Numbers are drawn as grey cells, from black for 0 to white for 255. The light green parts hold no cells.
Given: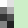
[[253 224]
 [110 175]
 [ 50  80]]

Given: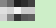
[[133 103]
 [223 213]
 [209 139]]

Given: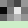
[[138 104]
 [  8 122]
 [ 96 152]]

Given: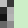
[[191  56]
 [ 44 173]
 [ 19 180]]

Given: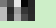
[[120  75]
 [187  39]
 [187  49]]

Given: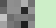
[[ 84 143]
 [107 144]
 [196 109]]

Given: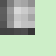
[[ 81 128]
 [ 94 153]
 [ 92 145]]
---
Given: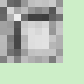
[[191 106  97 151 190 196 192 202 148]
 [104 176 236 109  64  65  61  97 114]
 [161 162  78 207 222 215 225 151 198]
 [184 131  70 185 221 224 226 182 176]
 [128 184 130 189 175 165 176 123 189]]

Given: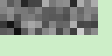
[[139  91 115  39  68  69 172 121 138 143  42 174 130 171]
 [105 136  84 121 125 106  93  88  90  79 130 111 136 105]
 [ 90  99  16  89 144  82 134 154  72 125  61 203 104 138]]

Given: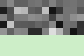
[[107 135  96  97 113 117  97 127 100 112 115 106]
 [130  82 123 124 141 135 124  67 126 116 142 153]
 [148  98 134 131  42  42 129 221 180 108  19  51]]

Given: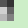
[[ 85  51]
 [183 129]]

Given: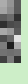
[[172 148  91]
 [ 93 107  48]
 [169 153  90]
 [125  30 171]
 [ 64 122  49]]

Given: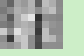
[[134 101 166 153 179  94 188 173 138]
 [141  91 169 205 229  49 141 138 133]
 [203 141 225 186 177  58 190 141 141]
 [153 144 161 198 141  72 141 142 141]]

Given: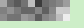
[[169 109  90 115 190  60 109 122 135 157]
 [140 116 115 153 141  93 133 147 189 237]]

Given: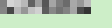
[[129 213 203 184  97 159  86 165 125 107 168 150 186]]

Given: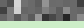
[[101  79 213 113 106  93 147 107 108 102 105  63]
 [101 122  88 113  91 152  53  72  93  38 105 138]]
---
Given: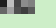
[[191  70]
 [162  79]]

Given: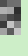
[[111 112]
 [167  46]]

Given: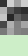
[[210 161]
 [ 88  59]]

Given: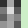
[[167  48]
 [220  90]]

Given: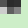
[[ 43  47]
 [ 94 130]]

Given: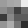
[[166 170]
 [121  64]]

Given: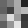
[[126 170]
 [ 65 168]]

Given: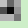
[[103 166]
 [  9 148]]

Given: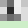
[[107 240]
 [ 44 237]]
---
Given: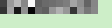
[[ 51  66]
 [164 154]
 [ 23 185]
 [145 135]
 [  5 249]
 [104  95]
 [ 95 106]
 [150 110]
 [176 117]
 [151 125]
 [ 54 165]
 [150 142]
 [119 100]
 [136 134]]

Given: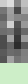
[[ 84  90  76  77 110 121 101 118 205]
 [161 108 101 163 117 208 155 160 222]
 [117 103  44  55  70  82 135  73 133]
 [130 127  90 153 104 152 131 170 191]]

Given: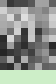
[[ 55  92  38  52  44 164 170 175 208 144]
 [ 45 168  55 158 215 112 163 217 168  56]
 [149  58  67  70 110 208 197 134 173  71]
 [ 50 176  91  46  57  51 171 222 200  72]
 [106  89  64  91 201 196 198 186 144  88]
 [170 101 125 106  93  57 130 152 149 163]
 [ 97 127 148 118 166 122 143 157 131 162]
 [104 182  75  41 198 146 199 208 173  96]]

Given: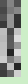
[[ 61  67 204 192 191 185 190  58  85  72  84]
 [101 193 124  37  92  90  73 149 148 121 132]
 [207  38 166 217 151 221 196  49  51 136  80]]

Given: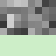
[[172  55  95 127 157]
 [ 93 206 208 117 178]
 [ 71 129 154 116 196]
 [ 61 112 124 121 190]
 [173 132 154 139 131]
 [132 134 152  74 152]
 [101 153 116 122  66]
 [131  59 101 107  86]]

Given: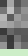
[[149  96  58 170 183 119  68]
 [ 59  56 104 161  93 192 167]
 [141 114  88 141 156 110  86]
 [108  87  90 154 134 146 116]]
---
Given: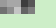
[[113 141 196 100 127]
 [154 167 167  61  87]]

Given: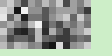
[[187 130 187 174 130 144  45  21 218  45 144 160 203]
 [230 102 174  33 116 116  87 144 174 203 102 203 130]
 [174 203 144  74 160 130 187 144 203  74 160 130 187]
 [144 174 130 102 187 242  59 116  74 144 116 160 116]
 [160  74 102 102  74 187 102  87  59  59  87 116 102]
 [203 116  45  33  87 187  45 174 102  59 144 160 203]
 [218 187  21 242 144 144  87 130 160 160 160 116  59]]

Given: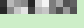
[[ 38 137 198 227  66 184 198 125  82 152  82]
 [ 52 184 152 137  38 212 243 125 168  82  97]]

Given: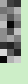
[[  8 178 204]
 [141  78 191]
 [115 128 178]
 [154  90 141]
 [141 166 128]
 [191   8 102]
 [ 49  35  78]
 [166  65  49]
 [216  90  35]]

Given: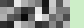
[[ 75  62 231 176 148 120  21 203  91 203]
 [ 47  35 216 163 148  47  62 136  75 176]
 [163 176 107  47  62 231  35 191 120 120]
 [176  91  75   9 107 247 203 107 136  75]]

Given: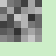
[[150  76 197 181  50 104]
 [ 63  76 120 181 120 104]
 [197 120 104  63 165  76]
 [135 120  90 165 197 150]
 [104 165  76 150 165 181]
 [ 90 104  50 135 165 135]]
